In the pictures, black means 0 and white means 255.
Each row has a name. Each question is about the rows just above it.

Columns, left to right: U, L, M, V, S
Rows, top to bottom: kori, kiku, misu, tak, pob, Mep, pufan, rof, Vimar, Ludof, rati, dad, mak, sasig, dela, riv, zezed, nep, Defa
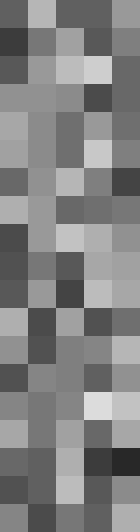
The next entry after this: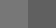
[175]
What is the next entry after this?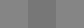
[220]

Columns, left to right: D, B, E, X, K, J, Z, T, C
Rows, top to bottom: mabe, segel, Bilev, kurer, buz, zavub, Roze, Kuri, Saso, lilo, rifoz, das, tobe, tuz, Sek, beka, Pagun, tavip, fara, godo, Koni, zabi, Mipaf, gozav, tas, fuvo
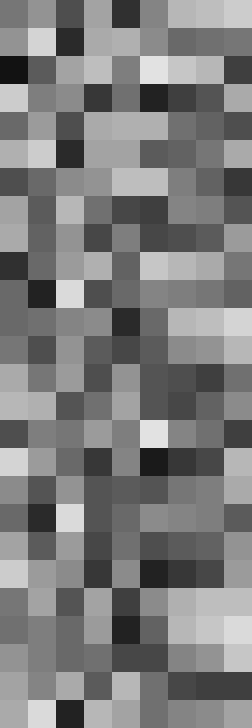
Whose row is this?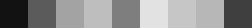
Bilev
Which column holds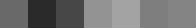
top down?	K
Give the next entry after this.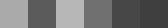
[63]
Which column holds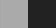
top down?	E
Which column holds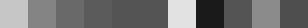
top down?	J

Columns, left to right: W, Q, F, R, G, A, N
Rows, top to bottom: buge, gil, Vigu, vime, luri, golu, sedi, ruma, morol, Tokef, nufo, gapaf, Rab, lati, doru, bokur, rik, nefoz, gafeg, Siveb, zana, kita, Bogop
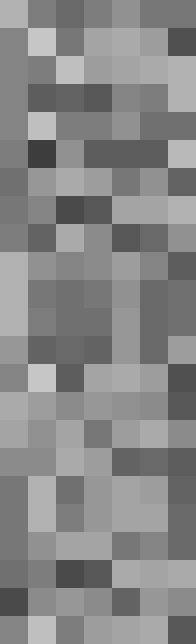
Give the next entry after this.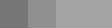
[119]
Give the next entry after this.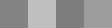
[164]
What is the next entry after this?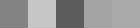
[157]
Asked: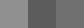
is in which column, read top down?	N

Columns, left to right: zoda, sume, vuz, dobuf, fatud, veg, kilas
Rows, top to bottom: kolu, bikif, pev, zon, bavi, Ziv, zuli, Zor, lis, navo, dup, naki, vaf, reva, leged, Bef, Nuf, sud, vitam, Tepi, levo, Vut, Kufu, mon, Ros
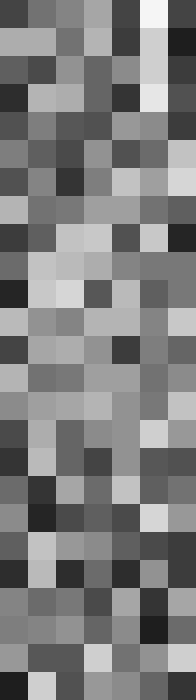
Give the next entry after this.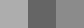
[146]
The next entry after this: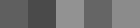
[207]
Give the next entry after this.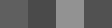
[107]
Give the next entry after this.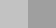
[214]
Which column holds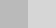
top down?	vuz
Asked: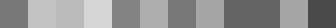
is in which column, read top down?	vuz
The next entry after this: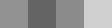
[60]

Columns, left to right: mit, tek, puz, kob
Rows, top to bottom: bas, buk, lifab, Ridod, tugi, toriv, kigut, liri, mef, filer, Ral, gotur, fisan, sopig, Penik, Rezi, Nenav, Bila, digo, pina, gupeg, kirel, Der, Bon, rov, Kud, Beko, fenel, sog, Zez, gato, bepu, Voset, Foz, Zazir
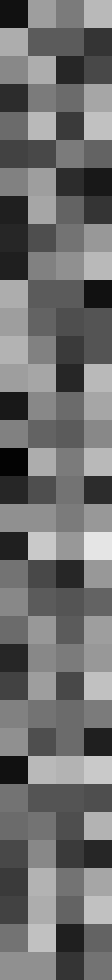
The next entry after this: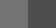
[179]
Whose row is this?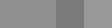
digo
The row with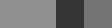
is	Zazir
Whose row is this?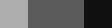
Ral
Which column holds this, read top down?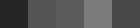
puz
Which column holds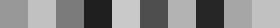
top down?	kob

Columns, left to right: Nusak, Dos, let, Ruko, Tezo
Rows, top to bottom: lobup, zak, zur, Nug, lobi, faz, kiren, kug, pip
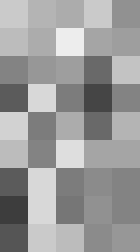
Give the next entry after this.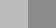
[151]
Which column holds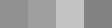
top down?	Tezo
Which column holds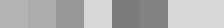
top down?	Dos

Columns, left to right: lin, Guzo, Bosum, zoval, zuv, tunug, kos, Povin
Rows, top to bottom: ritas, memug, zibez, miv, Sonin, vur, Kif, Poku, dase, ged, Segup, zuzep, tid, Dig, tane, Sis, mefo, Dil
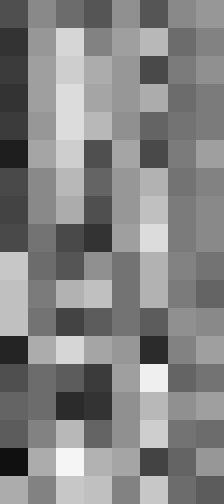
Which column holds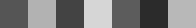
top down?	Bosum
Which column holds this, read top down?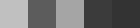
zoval

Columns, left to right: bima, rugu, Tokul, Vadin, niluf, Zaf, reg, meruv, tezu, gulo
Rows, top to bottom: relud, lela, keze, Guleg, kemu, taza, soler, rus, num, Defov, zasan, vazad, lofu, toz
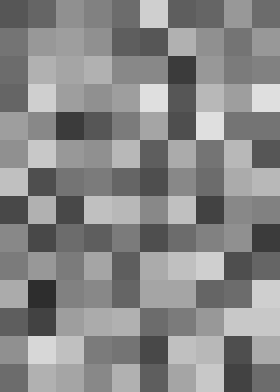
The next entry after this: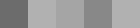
[94]
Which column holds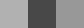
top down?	rugu
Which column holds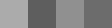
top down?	bima
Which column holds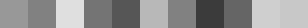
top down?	gulo
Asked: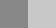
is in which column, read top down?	rugu
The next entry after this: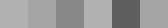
[200]

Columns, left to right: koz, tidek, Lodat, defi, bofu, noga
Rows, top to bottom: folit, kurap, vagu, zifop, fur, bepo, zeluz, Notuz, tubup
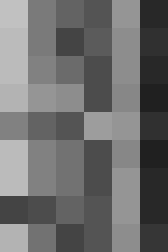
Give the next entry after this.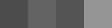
[40]
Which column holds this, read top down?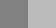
koz
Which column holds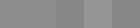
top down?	bofu
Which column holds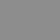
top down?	bofu
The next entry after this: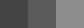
[48]
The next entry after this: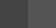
[141]
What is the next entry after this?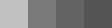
[149]

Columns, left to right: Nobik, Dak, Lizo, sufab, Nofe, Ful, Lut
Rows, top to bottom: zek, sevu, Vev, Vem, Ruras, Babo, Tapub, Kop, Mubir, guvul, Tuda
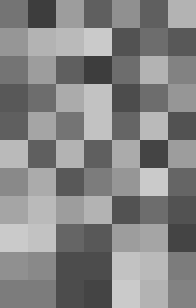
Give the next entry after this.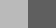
[179]
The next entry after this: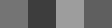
[144]

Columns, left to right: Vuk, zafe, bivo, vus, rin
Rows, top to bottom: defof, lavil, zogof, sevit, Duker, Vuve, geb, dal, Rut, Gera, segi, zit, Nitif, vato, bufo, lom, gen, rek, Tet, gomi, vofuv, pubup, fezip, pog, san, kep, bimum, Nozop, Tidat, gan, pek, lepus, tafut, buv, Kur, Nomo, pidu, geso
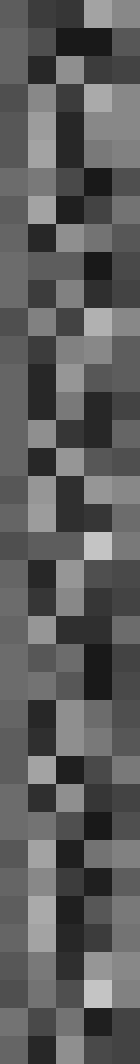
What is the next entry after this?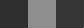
[67]
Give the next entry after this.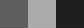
[87]
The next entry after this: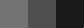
[79]
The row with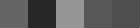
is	gen
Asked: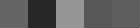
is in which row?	vato
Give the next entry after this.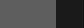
[73]
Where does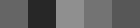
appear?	Rut

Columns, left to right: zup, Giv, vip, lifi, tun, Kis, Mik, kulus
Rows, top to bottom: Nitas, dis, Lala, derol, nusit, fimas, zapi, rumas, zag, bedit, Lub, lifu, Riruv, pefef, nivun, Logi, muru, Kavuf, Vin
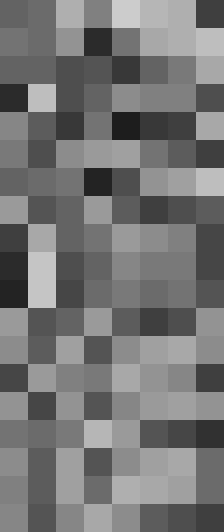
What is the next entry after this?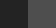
[147]
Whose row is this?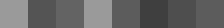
rumas
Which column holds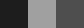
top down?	tun
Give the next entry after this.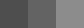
[128]
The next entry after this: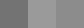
[128]

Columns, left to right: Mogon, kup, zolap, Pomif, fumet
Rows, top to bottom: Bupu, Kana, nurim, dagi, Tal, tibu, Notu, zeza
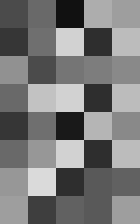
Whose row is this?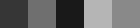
Tal
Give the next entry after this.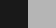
[137]
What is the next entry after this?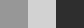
[188]
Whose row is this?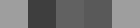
zeza
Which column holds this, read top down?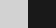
zolap

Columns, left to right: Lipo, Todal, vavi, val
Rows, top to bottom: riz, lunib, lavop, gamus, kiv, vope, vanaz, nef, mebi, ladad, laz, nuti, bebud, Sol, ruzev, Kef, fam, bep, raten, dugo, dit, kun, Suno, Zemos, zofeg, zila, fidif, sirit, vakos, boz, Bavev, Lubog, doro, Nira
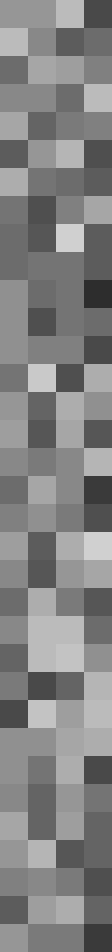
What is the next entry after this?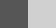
[92]
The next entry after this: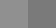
[79]
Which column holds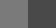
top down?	Lipo
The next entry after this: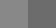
[187]

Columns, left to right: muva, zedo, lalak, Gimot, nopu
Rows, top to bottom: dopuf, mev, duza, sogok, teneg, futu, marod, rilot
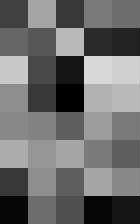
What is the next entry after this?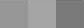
[94]
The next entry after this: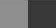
[0]
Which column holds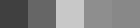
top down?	muva
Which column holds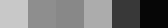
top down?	muva

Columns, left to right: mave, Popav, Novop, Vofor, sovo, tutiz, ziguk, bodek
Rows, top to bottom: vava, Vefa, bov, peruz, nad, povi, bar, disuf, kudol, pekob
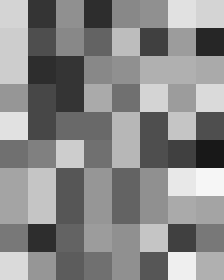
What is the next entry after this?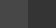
[170]
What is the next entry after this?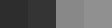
[176]

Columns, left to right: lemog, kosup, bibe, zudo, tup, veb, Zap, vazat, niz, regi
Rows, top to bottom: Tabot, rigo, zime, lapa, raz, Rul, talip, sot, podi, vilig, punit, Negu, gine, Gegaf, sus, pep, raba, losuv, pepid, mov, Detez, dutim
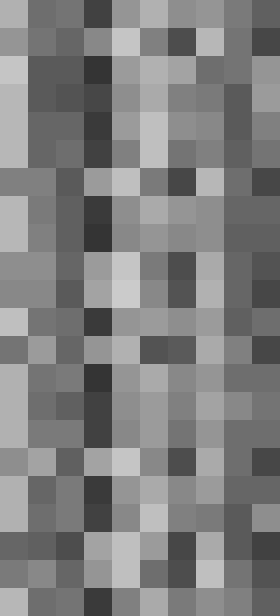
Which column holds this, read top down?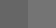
bibe
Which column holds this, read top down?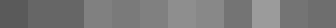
kosup
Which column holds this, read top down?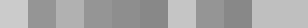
tup
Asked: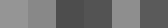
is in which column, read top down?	Zap
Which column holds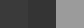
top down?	zudo
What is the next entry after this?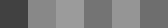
[110]

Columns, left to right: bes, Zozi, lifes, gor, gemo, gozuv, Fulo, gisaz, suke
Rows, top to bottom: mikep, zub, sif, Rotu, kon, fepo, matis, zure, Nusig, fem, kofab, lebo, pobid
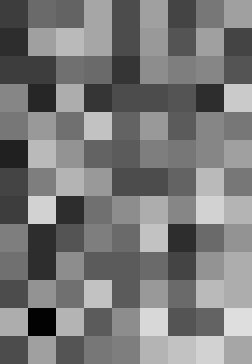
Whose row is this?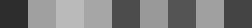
zub
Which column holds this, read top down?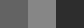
Fulo
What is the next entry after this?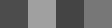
[160]

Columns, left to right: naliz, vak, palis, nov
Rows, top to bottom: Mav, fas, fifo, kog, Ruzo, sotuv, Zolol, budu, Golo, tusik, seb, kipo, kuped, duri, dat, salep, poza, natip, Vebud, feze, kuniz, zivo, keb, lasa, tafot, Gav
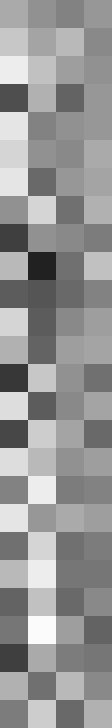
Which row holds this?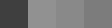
Golo
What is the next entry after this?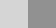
[137]
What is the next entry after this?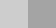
[105]
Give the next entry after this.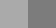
[118]

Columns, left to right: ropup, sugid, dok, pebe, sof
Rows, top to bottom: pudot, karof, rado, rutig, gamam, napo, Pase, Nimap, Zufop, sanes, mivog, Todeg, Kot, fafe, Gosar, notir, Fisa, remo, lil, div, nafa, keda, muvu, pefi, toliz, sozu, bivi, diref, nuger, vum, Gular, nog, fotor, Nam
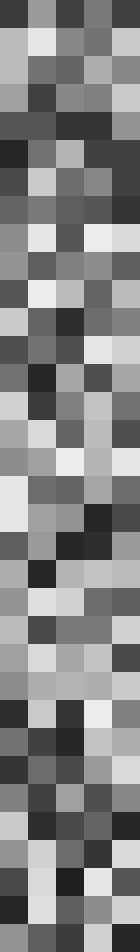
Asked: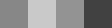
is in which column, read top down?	sof
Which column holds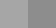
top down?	ropup
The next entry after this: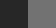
[180]
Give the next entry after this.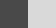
[31]
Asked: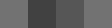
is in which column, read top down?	sugid
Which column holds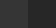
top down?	dok
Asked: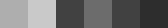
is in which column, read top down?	sugid

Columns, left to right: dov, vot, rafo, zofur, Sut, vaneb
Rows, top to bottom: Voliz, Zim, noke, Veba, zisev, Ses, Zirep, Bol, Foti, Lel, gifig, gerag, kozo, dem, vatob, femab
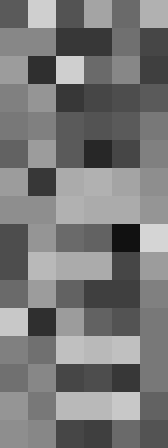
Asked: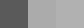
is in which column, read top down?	rafo
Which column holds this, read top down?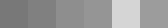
vaneb
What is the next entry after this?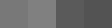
[90]
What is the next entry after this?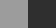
[207]
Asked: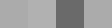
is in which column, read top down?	rafo
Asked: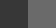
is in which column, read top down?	zofur
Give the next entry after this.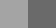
[177]

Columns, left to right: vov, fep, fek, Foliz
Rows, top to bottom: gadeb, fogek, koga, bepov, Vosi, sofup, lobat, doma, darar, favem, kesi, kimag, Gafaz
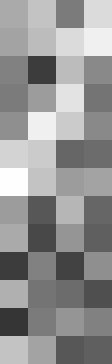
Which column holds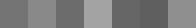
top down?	Foliz
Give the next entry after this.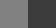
[188]
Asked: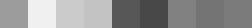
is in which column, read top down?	fep
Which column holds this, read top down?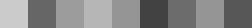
fek
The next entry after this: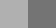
[108]
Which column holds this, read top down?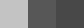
fep
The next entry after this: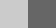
[108]

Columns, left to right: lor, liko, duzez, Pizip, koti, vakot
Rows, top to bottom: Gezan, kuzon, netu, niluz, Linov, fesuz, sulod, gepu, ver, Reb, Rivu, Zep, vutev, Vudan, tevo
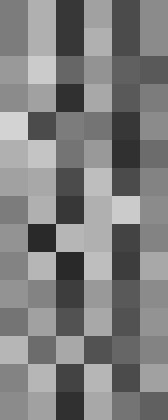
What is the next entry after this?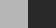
[190]
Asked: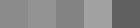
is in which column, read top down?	vakot

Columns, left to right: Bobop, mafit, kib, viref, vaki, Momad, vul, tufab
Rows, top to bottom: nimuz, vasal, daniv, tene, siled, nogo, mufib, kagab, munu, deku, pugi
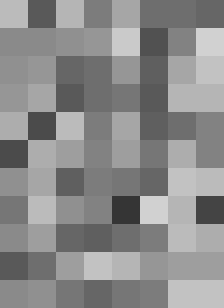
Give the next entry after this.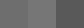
[181]
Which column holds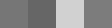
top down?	Momad
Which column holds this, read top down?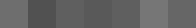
Momad
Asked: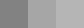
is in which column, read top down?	vul
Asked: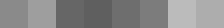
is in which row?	munu
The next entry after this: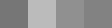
[53]

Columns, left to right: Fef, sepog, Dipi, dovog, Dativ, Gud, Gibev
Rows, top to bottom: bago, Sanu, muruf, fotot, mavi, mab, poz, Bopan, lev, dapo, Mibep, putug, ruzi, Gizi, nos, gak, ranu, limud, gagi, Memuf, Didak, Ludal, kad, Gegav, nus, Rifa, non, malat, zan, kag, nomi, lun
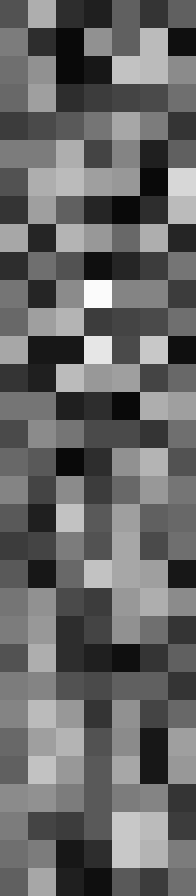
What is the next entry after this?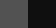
[37]
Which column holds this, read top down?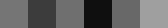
Gibev
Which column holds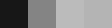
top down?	Gud
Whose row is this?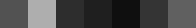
Gegav
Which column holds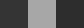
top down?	Fef
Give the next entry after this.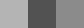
[23]
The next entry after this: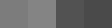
[96]

